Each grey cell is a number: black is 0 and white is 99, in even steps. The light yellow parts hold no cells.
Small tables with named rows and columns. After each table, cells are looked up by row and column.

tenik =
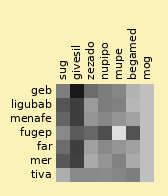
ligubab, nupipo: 48
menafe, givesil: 24
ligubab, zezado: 60
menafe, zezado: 58
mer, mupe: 50
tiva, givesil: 53
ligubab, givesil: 24
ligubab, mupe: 50
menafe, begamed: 63
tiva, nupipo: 54
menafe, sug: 39
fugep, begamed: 32
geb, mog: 74
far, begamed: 62
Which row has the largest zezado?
mer

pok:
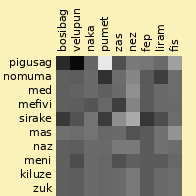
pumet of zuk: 40
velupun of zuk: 36
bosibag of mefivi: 37
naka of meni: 41
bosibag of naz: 37
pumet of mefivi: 40
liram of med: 41
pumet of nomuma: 19
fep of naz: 35
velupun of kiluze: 36
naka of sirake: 45
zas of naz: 47

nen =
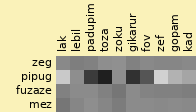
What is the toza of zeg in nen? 55
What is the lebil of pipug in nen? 55
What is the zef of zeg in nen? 52
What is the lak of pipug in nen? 78
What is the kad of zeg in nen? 53
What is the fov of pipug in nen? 33
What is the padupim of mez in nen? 55
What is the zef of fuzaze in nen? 50
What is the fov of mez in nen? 54

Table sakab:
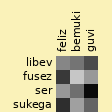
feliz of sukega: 18
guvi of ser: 4
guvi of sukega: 39
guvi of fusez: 59
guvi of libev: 29
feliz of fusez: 22
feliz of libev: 52
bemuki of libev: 45
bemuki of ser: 43
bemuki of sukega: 62
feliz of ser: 59
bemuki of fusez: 77
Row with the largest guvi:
fusez

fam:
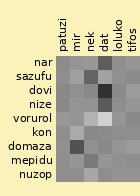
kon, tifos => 55
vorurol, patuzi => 59
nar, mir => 58
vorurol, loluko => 58
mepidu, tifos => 55
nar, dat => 36
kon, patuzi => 55
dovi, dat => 19
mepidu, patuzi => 55
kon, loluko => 55
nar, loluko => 55
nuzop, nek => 65
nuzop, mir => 55
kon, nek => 53
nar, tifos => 58
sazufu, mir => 62
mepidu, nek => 47

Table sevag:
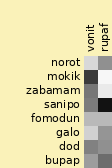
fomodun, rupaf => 72
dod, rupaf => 56
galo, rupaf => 58
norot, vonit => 84
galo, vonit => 81
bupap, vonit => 61
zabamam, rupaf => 91
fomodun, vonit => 72
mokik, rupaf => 96
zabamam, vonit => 46
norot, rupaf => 56
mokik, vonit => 23
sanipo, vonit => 48
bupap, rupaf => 42
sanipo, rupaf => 7
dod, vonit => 50
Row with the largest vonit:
norot

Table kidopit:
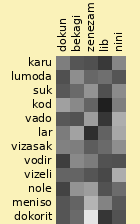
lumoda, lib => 43
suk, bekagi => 41
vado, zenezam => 61
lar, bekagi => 63
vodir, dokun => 24
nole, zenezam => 61
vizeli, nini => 67
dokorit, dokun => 33
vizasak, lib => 41
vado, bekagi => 32
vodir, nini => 31

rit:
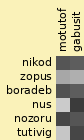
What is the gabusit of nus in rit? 23
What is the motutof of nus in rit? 79
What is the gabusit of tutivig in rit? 27
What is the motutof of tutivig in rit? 77
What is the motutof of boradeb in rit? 32
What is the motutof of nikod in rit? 33
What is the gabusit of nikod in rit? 36
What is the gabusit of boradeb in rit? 36
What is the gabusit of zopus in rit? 68
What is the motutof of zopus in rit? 65
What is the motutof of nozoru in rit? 27
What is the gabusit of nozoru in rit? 33

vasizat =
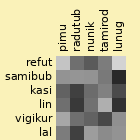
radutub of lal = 25
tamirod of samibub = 47
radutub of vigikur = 43
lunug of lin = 19
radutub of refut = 43
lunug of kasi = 29
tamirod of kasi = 50
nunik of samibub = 57
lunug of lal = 57
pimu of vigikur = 65
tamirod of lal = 54
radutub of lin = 22
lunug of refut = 82
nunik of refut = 35
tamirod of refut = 48
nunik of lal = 61
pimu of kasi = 38
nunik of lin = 44

